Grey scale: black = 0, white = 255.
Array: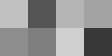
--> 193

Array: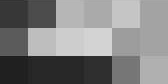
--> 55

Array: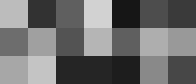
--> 188

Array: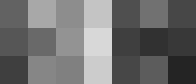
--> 98

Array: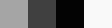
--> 165

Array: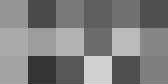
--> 149

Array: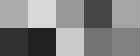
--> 172
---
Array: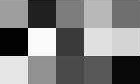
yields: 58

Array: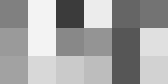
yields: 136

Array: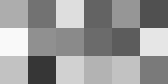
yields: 138

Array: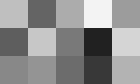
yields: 121

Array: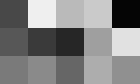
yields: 38

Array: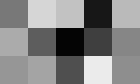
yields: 4

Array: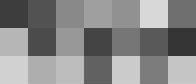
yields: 152

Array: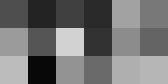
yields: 210
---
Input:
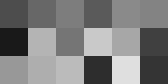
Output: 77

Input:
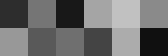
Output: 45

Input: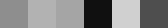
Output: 142

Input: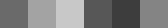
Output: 106

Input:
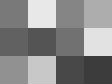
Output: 121

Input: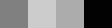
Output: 128

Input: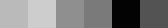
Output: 186

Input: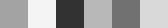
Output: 163

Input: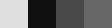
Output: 223
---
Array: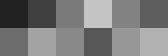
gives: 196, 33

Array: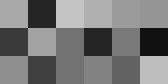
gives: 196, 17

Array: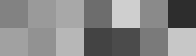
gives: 207, 45

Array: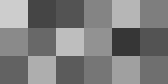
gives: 205, 54

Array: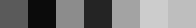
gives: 204, 11

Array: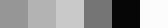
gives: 252, 6

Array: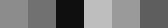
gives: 190, 15

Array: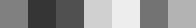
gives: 237, 53

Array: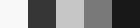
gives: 248, 24

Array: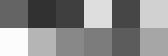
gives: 252, 49
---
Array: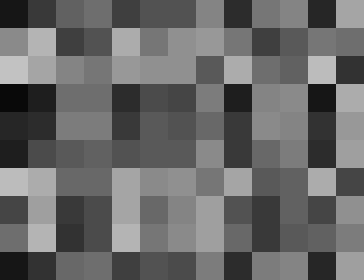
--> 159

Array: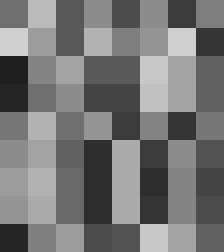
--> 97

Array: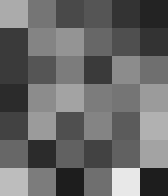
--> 29

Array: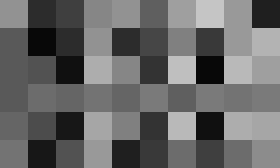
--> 140

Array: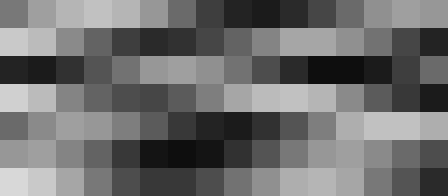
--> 42
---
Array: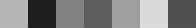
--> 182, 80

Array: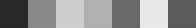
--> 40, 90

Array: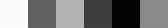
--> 250, 137

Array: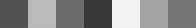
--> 81, 119

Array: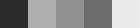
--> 43, 235

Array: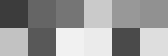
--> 60, 222
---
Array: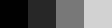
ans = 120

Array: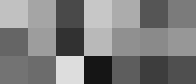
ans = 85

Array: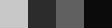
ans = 96

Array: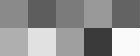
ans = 153

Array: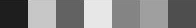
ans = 159

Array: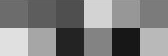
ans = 151

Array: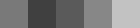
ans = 135

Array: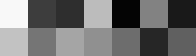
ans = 130

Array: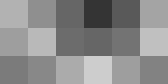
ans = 89
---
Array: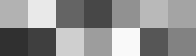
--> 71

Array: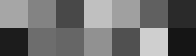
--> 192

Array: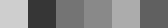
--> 137

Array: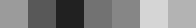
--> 114

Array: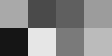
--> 156

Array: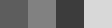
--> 216
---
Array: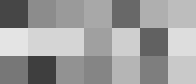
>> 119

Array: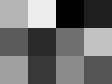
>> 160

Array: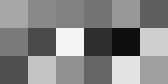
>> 80

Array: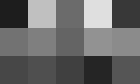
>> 71

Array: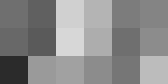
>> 43

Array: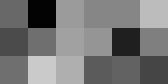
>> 111
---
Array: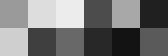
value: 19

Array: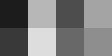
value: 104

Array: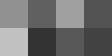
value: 88

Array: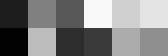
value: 172

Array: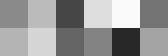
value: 40

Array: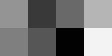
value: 2

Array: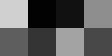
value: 163
